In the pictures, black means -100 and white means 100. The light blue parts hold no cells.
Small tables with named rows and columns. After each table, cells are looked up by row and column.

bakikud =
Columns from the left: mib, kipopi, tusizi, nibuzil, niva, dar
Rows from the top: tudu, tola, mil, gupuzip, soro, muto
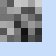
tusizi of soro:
-5
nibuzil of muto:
-78
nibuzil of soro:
-87
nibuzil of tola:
-36
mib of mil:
-10
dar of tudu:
62
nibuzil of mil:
16
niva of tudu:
26
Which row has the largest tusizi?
tudu

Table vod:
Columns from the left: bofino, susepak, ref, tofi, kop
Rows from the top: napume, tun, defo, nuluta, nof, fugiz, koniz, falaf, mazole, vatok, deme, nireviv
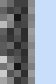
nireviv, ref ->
-59
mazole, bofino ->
61
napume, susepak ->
-20
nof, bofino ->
-25
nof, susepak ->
-63
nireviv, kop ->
4
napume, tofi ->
-50
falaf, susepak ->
-52
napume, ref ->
-50
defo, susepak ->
10
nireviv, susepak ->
3
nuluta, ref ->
-50
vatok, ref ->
-82
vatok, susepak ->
10
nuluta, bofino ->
47
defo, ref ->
-82
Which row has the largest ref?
deme

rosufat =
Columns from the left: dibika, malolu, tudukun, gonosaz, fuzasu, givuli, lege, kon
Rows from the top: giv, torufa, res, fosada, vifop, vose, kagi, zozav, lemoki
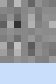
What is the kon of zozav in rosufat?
-9
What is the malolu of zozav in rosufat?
-3
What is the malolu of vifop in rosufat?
13
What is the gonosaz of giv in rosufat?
8
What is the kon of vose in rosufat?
16
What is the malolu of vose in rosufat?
8
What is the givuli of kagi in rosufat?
11
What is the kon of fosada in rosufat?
41
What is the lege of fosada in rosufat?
10
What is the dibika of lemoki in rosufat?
5
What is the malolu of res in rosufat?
13
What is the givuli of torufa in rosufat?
-1
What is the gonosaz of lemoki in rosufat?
9
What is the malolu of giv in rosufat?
-6

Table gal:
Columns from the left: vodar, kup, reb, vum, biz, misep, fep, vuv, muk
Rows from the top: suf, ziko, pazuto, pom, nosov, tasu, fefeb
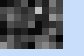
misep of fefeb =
-13
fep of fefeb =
5
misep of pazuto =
-70
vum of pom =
-52
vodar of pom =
-87
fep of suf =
-75
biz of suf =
-93
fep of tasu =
-20
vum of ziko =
-64
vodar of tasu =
-58
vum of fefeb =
-67
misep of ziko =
51
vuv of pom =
-63
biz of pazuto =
-44
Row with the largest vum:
suf

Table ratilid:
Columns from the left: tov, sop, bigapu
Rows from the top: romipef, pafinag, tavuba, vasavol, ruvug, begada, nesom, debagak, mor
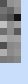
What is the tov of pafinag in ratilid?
-9
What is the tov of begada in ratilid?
39
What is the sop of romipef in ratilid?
14
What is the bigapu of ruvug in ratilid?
-30
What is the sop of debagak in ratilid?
9
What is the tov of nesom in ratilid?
-37
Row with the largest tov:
vasavol

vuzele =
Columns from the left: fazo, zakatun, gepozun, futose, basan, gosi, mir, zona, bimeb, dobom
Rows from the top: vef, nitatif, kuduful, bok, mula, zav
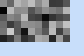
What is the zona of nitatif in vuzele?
-1
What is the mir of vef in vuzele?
34
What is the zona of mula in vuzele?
46
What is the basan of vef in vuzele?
48
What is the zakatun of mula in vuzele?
58
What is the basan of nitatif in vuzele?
-34
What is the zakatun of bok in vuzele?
-53
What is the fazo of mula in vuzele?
-8
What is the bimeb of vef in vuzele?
-54
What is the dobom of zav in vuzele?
-47
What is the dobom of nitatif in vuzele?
41
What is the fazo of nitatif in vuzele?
-97

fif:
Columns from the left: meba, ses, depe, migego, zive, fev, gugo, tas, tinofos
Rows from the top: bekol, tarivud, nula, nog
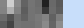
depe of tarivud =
2
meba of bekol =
4
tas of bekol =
-18
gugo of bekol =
-74
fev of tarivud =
-13
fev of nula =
-5
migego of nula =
-23
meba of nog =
-27
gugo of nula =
3
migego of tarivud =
-27
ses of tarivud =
38
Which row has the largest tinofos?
nog

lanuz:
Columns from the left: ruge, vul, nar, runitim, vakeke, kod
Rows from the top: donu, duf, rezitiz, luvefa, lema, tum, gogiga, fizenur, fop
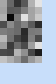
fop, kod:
41
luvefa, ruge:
-39
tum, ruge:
44
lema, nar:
-16
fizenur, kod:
-78
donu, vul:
-19
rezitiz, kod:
58
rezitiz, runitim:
76
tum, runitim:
-64
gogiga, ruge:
23
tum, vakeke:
0

